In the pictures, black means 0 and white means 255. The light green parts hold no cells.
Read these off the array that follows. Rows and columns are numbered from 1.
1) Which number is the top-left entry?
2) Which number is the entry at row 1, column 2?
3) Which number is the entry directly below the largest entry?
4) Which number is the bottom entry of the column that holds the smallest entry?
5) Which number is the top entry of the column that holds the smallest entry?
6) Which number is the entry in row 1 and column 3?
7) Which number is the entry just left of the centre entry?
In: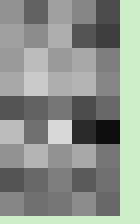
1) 146
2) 98
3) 146
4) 104
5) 77
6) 160
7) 98

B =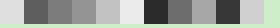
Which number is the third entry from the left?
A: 124
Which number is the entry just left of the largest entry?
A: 194
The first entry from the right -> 208

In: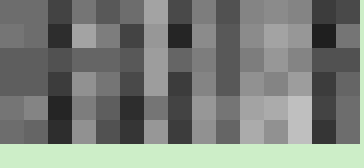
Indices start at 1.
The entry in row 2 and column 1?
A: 117
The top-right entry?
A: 73
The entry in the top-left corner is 109
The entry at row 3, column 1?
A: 94
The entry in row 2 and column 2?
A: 109
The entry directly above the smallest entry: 60
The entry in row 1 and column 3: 67
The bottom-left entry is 109
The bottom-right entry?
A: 109
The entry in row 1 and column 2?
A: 109
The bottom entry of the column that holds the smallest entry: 53

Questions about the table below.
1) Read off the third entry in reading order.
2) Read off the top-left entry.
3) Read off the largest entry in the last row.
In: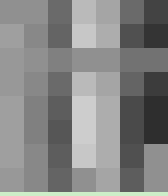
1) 106
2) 144
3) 165

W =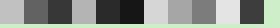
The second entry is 98
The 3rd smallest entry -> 55
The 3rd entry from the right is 124

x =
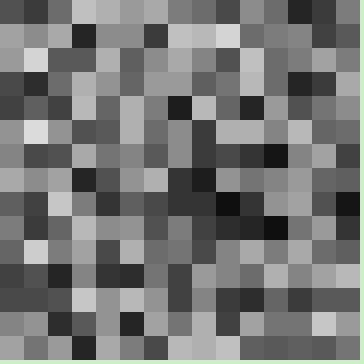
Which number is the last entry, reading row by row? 116
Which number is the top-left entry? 81
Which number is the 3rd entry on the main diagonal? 89
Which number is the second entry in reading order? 59
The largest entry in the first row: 192
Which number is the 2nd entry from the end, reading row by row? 89
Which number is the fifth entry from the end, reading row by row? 95
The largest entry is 219
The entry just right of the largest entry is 147
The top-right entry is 124
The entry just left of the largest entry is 147
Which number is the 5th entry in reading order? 176
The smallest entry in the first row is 37
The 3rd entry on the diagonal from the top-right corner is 124
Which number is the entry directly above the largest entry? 95
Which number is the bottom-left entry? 162
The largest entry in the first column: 169
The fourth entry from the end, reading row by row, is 89
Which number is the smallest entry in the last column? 21
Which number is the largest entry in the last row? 192
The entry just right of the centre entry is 29
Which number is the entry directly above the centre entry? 140
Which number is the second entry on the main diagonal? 140
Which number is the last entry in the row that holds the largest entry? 108
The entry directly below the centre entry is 52
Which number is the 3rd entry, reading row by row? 108
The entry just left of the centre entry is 176

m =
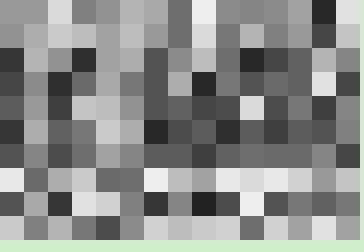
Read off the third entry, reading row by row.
217
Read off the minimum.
33
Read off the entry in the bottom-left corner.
202
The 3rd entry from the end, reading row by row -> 161
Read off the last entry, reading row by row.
161
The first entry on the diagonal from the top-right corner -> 224
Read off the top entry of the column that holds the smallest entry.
238
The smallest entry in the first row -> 41
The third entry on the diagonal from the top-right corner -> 97
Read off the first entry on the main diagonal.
153
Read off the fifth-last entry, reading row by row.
111
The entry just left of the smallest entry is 133
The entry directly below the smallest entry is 202
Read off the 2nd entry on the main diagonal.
174
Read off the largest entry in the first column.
232
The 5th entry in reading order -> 146
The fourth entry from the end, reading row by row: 209

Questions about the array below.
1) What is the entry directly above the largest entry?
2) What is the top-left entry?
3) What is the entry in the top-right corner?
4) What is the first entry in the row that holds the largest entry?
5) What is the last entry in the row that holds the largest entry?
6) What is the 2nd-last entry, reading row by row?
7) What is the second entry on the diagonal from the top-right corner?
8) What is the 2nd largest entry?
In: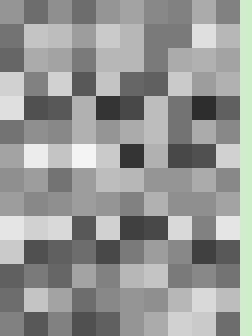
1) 177
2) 149
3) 129
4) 163
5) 209
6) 202
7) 223
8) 236
